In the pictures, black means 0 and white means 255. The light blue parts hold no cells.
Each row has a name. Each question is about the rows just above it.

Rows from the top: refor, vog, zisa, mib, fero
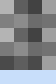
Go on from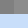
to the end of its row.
[108 114]
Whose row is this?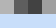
refor
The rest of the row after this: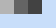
[159]
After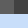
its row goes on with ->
[159]
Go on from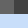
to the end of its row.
[159]
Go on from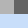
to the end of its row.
[ 66 159]
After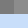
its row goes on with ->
[108 114]

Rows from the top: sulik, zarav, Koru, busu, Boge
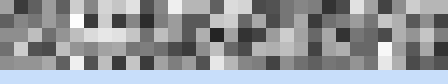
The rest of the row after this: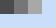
[ 59 112 126 156 118 197 175  89 142  67]
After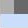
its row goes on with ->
[104 247 156  89 168  51]
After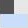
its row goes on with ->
[182 134 126  67 142 112  96 118 112 148 118 231 175  75 104  82]
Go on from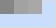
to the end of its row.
[118 126 112  75  59 142 190 104  75 182 175 190 168  67 162 175 104 104
 247 156  89 168  51]
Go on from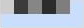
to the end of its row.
[156  89  89 197 205 104 168  75 118 168  59 112 126 156 118 197 175  89
 142  67]
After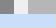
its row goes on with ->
[ 96 219 212  75  82 118 134 126  51  75 225 162  67 142 205 182 182]
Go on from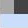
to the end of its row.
[162 175 104 104 247 156  89 168  51]

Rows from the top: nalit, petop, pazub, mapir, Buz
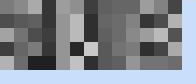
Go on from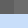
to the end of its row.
[137 157 186  83]
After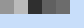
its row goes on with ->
[137 157 186  83]
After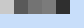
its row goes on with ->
[ 69 170]
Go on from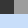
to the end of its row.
[143  62  96 102 102 157 130  69]
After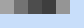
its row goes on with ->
[186  47  96 108 137 157 186  83]

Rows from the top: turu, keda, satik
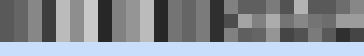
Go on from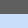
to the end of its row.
[123  82 179  89  89 109 135]
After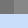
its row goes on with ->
[116 109 156 156]

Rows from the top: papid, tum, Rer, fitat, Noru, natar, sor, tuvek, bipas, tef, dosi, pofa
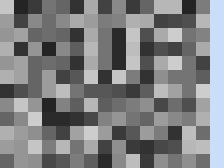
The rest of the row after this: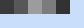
[189 109]
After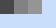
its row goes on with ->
[116 101 156 137 124 176]
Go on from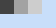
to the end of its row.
[156  58  87 156 124  50 189 109]
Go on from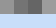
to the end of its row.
[137 124 176]
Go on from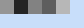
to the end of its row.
[ 94 109 124 143  72 109  79 162]

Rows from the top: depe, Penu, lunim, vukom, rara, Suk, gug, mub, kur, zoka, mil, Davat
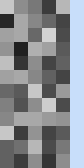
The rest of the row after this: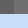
[183  75 120]
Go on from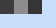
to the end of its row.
[141]
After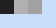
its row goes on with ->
[90]
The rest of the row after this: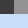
[68 90]
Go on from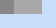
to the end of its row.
[154 147]
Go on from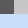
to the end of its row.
[ 75 154]

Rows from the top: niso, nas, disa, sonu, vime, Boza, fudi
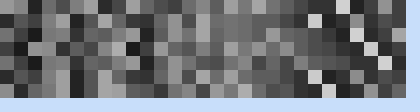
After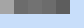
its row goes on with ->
[ 93  71  51 203  35  51 140  51  77  64]
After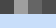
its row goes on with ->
[ 64 108 133  93 159 120 165 114  93  71  51  51 209  35  64 146  64]
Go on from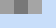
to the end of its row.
[114  93  71  51  51 209  35  64 146  64]
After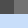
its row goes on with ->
[133  71 101  71 126  93  85  77  51  51 209  43]
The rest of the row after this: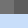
[ 71  51  51 209  35  64 146  64]
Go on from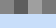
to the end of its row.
[165 114  93  71  51  51 209  35  64 146  64]

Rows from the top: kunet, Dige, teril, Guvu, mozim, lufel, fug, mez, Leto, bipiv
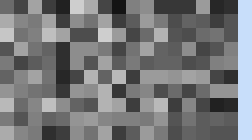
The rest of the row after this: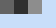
[141 122  69 115 163  99  92 141  69  84 128]
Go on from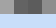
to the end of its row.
[ 69  84 128]

